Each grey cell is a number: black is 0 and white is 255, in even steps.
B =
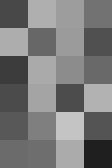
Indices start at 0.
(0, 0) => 72
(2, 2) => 140
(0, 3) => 114
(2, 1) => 170
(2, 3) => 105
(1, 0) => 173
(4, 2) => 196

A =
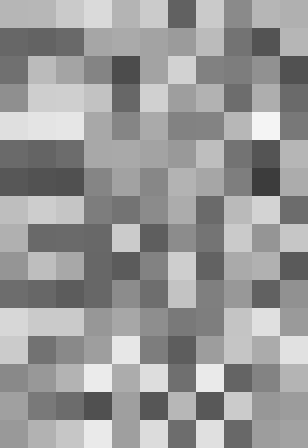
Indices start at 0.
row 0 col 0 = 182
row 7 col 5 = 139
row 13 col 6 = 111
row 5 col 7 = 190
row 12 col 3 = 158
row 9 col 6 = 206
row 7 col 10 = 108
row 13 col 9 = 131
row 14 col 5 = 86
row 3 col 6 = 158
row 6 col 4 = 162
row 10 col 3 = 103
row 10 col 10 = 145
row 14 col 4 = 159
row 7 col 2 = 197
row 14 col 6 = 183
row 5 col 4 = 169
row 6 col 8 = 126
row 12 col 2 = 137
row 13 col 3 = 235
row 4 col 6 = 130
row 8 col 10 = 198
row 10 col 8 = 152
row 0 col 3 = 218
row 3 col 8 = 109
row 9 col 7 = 98
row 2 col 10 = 81
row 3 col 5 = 208
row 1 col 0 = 103
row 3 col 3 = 194
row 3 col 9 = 174
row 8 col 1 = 105
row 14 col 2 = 108

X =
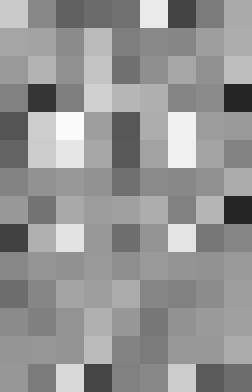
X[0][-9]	201
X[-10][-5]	87
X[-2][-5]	131
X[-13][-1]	173
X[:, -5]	[113, 126, 112, 182, 87, 89, 112, 160, 110, 143, 171, 151, 131, 129]
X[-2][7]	152
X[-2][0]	149
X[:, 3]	[107, 186, 196, 208, 158, 167, 146, 156, 152, 153, 158, 176, 187, 69]
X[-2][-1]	172
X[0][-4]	234
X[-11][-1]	37
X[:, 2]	[97, 139, 145, 127, 250, 230, 152, 169, 227, 145, 164, 147, 147, 216]
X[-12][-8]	179
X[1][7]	158
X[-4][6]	129
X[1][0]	165
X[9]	[135, 149, 145, 153, 143, 153, 148, 146, 153]
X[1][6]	134
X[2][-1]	189
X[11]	[139, 128, 147, 176, 151, 119, 146, 154, 160]
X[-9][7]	164
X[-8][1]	146
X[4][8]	153
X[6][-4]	138
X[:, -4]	[234, 137, 143, 175, 173, 162, 138, 173, 148, 153, 134, 119, 123, 136]
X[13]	[151, 123, 216, 69, 129, 136, 204, 90, 109]
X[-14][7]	123
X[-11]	[129, 53, 127, 208, 182, 175, 132, 139, 37]
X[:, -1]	[170, 173, 189, 37, 153, 131, 171, 37, 134, 153, 158, 160, 172, 109]
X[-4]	[109, 134, 164, 158, 171, 134, 129, 140, 158]

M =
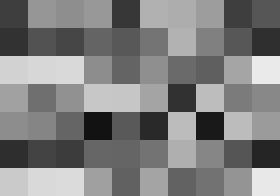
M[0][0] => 62
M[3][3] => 199
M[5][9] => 37
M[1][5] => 116
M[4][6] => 188
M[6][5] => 164
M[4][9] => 155
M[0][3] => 152
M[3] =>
[161, 111, 145, 199, 198, 164, 49, 189, 123, 136]
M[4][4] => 89
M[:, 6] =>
[173, 178, 106, 49, 188, 175, 98]
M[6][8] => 148
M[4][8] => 188
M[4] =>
[141, 133, 101, 18, 89, 41, 188, 25, 188, 155]
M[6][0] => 202
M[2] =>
[210, 215, 217, 141, 100, 143, 106, 95, 165, 234]
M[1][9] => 47
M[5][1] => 67
